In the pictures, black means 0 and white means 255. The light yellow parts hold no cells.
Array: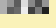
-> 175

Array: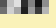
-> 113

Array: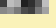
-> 136

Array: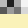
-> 87

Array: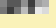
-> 117

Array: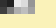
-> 63

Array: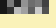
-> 24

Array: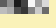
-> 189
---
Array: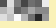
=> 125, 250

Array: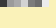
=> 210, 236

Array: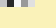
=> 248, 248

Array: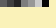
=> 125, 203

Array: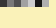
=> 161, 205

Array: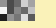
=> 134, 246

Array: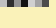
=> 18, 208

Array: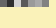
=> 89, 210
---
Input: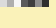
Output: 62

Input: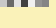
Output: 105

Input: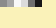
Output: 111

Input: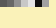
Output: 88

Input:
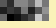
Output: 17

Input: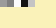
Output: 127

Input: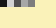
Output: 80

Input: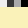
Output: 55
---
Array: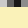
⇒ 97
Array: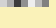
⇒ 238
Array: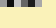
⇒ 101
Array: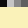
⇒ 197
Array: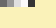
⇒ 223
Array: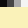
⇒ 70
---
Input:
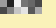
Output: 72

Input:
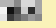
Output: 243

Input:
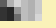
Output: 51

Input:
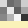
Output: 123

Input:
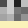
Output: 177

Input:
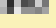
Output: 177
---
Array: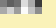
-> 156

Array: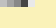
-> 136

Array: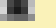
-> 100

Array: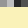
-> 41

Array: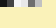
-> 246

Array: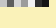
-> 213
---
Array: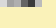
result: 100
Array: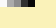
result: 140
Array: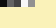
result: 67
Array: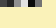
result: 226
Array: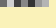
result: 51
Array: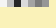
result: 163
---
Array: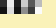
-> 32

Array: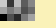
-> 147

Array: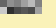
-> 129

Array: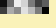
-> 236

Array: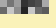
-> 156

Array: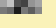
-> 80

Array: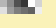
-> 81

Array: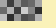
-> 61
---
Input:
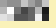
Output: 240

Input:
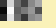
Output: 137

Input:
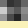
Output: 37

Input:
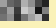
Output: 189

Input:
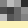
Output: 102

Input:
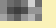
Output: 179

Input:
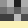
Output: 186

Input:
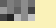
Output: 140

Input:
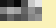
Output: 132
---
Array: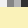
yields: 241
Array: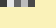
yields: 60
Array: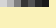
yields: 213
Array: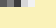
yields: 90
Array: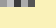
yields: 155
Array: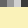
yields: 101
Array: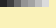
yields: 37
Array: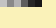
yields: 195
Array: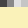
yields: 67
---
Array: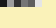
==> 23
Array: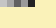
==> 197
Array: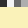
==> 46
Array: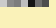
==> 203
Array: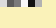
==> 220
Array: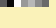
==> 92
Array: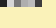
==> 33
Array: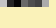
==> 196
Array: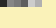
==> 39
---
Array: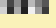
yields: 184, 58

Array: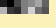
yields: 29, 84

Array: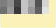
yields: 126, 226

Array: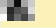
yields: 180, 150

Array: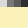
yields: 218, 46

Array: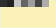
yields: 46, 172

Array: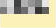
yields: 190, 95

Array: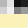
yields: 183, 155

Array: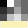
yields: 7, 150

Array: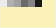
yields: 236, 24
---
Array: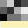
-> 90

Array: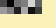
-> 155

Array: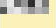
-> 89

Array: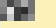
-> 128

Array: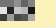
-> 227

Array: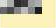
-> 103

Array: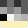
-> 166

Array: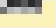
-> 116
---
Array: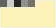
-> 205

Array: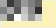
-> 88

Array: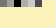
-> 159

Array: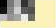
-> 149

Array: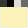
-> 7

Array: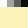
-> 161

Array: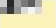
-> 54

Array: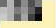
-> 179

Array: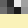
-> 71
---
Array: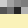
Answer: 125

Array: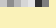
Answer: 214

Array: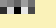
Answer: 158

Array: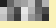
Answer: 162

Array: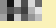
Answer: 78

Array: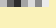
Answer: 164

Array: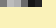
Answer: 106
